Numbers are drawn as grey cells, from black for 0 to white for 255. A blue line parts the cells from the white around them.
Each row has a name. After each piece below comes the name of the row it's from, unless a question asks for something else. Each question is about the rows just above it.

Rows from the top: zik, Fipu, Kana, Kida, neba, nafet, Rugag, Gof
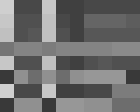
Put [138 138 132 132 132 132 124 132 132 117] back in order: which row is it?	Kida
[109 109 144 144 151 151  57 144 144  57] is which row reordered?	Gof
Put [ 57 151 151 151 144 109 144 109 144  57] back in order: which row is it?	nafet

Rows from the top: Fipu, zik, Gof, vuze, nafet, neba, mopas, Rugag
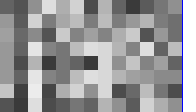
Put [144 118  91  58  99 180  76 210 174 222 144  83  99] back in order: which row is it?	Fipu
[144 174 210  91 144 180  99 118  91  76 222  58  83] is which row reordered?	Rugag

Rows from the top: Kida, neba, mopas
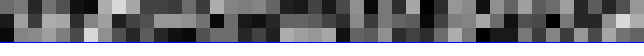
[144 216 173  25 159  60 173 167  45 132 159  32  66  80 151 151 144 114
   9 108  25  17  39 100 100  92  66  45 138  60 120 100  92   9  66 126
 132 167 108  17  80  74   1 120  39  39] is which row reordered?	neba
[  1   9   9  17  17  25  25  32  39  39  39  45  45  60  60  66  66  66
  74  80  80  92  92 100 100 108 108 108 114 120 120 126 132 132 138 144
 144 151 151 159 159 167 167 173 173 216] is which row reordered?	Kida
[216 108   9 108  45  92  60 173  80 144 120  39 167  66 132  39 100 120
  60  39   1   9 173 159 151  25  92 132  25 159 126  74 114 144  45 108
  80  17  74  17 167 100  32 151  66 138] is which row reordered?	mopas
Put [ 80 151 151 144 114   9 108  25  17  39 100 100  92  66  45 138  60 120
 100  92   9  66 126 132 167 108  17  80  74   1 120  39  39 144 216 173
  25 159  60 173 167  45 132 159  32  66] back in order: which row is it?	neba
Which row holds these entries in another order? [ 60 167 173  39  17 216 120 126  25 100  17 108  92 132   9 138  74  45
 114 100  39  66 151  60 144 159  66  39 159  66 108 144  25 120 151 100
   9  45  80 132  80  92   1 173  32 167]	neba
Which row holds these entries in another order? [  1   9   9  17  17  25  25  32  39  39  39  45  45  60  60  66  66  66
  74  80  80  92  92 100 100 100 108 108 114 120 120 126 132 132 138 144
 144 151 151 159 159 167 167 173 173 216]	neba
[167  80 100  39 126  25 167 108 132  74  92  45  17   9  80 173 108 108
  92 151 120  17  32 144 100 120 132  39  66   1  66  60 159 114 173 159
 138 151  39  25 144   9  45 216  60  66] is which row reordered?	Kida

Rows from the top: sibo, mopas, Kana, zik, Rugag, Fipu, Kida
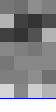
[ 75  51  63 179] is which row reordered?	mopas
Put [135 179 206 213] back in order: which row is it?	Kida
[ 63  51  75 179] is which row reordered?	mopas
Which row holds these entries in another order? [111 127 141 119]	sibo
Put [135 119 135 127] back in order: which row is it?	zik
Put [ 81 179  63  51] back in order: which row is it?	Kana
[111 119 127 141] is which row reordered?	sibo

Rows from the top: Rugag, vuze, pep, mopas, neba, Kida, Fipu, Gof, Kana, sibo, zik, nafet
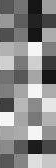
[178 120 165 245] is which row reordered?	Kana
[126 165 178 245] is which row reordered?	mopas
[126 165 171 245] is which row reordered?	Fipu
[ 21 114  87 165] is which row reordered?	Kida
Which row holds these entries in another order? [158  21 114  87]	Rugag

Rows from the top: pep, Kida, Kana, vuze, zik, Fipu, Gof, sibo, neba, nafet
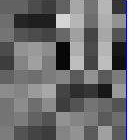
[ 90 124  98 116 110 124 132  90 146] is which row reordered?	Fipu
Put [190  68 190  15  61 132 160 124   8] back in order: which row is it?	zik

